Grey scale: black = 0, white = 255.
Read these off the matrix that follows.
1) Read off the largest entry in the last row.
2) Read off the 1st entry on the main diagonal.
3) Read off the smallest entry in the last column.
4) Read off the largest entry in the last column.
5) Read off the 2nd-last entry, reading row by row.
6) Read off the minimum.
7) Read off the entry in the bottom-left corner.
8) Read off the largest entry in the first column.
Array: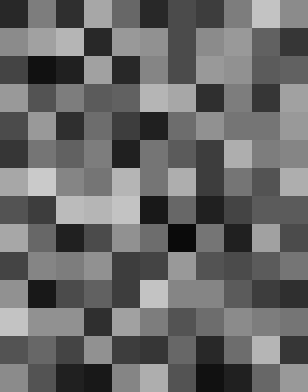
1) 174
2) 40
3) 47
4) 174
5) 103
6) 10
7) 139
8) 195

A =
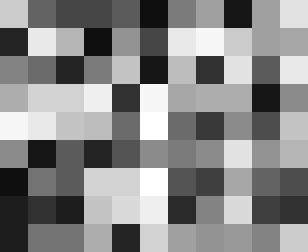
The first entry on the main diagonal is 203
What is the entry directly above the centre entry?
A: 247
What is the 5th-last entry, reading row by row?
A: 160
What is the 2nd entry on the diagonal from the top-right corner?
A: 160
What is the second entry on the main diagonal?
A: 233
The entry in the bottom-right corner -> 203
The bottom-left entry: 29
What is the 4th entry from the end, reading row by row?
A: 147
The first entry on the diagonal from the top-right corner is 226
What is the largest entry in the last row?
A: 210
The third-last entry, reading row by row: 153
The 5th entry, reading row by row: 91
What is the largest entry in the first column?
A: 247
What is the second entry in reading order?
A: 99
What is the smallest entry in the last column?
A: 49
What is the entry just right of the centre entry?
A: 107
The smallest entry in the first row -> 15
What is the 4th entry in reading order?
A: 70
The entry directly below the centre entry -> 139
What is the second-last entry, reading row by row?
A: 131

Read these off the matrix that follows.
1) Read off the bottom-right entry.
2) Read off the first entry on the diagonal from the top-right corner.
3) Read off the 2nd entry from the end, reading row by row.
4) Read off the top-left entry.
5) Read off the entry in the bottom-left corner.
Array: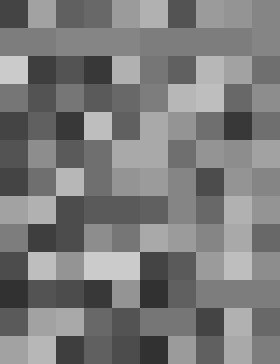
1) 125
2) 133
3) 169
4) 68
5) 162

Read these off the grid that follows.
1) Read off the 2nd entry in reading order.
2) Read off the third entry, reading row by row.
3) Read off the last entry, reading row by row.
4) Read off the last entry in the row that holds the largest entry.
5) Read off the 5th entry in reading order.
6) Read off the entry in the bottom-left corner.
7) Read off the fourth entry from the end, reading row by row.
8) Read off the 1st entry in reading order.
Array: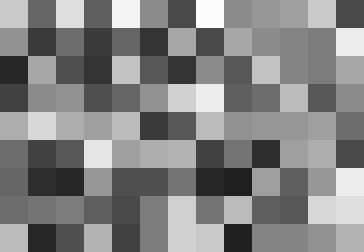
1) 101
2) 222
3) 179
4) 73
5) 244
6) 187
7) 132
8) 201

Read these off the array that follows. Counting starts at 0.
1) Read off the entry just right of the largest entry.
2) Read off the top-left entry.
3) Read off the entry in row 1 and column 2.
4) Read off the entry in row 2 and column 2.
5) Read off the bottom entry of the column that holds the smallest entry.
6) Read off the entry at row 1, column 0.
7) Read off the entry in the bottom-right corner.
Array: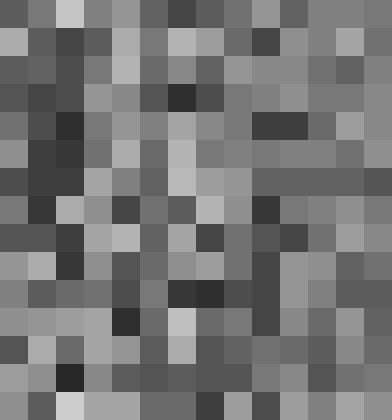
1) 164
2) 92
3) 69
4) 77
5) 204
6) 171
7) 143

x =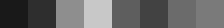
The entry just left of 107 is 66
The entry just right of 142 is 200

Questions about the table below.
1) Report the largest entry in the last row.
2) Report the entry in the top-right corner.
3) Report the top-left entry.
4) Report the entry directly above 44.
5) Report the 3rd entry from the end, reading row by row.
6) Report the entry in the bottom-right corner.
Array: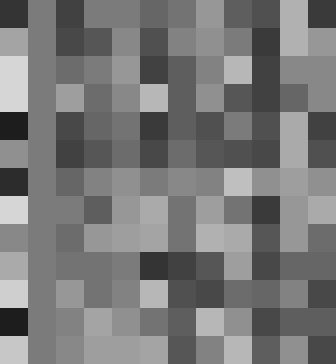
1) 199
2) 58
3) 52
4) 144
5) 94
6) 72

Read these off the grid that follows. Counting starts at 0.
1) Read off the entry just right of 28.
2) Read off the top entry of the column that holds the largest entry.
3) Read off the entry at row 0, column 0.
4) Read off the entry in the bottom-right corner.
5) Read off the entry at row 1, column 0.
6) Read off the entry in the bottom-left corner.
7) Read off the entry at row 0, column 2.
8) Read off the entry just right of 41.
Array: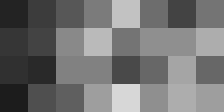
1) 79
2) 194
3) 35
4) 158
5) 54
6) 28
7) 87
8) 129
